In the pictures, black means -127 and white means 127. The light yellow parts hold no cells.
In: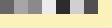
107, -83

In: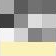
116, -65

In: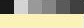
84, -101

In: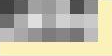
94, -62

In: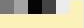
108, -122

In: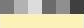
92, -64

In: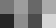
85, -89

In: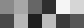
117, -96
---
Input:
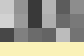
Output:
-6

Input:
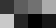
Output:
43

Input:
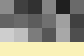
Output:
-63

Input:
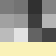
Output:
53

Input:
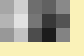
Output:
-44

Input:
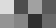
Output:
-38
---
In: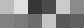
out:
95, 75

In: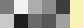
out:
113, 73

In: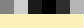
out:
77, 54

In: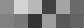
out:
83, 56

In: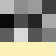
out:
88, 61

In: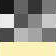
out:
106, 72

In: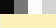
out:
123, 84

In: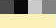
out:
73, 2

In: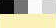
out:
122, 86

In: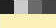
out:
75, -20
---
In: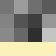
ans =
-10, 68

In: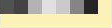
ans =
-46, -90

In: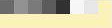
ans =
-21, 103

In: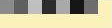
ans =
11, -18

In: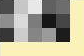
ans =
-52, -99

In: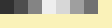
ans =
-78, -14

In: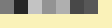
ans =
-5, -40
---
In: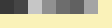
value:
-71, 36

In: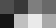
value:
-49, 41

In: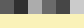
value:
-35, 75

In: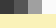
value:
-70, 122

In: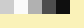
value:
77, -112

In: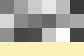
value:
-3, -62

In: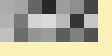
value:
43, -46

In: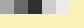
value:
40, 107
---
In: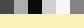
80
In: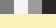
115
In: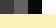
-29
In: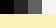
-88
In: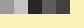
-89
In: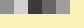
-68
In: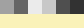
72
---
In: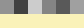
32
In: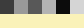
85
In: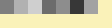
34
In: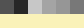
-7
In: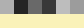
28
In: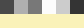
-75
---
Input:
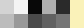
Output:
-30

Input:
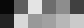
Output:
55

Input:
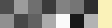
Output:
-103

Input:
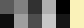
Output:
71

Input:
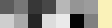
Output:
-122

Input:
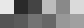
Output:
24

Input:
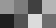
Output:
91

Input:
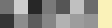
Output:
29
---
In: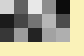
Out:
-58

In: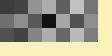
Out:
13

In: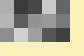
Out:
-34

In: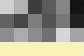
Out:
-58

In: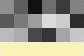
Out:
-5

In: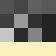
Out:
26
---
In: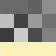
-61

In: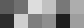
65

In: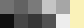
-5

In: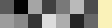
-6

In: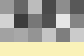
-47

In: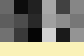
32

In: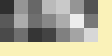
44

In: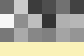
-75
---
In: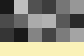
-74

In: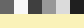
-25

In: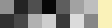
-78

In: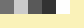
-15

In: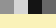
18

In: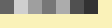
-28
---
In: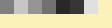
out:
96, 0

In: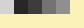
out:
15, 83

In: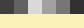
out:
-78, -64

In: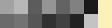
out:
-101, -20

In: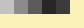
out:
-68, 66

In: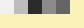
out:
-26, 113

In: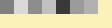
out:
49, 0

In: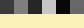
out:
-23, -68
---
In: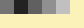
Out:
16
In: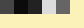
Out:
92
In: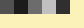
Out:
64
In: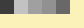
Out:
17
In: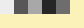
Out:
-89
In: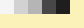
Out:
-56
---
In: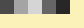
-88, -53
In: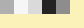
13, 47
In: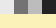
-92, 105
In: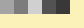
-71, 36
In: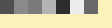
-23, -47
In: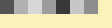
13, -43
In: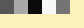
-11, -40
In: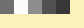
-72, -16
